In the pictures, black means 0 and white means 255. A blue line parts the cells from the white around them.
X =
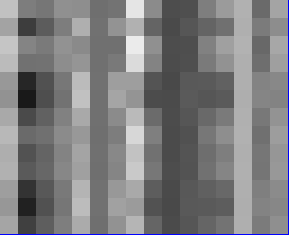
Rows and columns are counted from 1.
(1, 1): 193
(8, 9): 127
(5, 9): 84
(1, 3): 118
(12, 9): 82
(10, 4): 135
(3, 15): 104
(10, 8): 201
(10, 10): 77
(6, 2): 25
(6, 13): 90
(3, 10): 77
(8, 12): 119
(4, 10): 76
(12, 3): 81
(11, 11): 88
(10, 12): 113
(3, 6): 112
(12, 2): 33
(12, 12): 90
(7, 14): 176
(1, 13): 155
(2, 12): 100
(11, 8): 169
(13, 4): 126
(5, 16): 136
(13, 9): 101
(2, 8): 177
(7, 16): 147
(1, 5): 142
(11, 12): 96
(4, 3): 114
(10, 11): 83
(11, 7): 152

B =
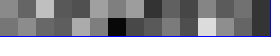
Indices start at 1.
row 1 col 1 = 138
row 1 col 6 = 160
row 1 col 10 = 96
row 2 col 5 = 171
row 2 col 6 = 126
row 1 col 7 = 127
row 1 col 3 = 191
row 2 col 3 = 104

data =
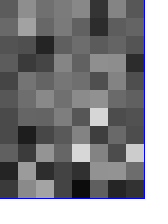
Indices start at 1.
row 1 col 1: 92
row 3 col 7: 100
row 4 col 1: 92
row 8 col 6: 62
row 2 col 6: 44
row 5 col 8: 78
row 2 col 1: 105
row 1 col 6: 52
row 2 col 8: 100
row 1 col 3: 112
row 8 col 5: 131
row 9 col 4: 102
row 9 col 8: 204
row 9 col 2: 59
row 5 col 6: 79
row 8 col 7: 105
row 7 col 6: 214
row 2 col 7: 93
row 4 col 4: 133
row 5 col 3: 100
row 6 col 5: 139
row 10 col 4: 67
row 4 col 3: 69

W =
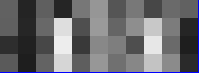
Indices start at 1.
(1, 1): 97
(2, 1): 96
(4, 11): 42
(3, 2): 33
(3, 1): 46
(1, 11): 97
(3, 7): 126
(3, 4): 237
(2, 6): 154
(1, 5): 119
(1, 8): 120
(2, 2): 38

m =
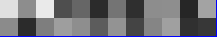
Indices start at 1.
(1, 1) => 224
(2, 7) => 147
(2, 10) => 160
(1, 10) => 142
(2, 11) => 48
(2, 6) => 92

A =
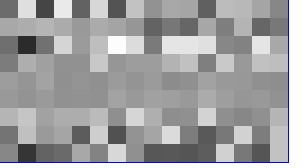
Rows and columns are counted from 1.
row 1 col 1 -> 108
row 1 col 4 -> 234
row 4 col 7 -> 150
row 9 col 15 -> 85
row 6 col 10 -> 159
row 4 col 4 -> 145
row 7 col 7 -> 143
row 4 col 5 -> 145
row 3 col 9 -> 122
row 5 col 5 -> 148
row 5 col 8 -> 148
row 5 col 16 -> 142
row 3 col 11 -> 229
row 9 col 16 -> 194
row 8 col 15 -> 125
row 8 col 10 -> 219
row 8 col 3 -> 154
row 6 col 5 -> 146
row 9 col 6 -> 131
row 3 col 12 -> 224
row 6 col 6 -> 145
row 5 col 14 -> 152
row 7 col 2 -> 197
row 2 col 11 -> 102
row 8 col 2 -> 192
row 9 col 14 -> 120
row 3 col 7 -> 253
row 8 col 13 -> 120
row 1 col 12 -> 96
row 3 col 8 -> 220
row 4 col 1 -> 124
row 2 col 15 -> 102
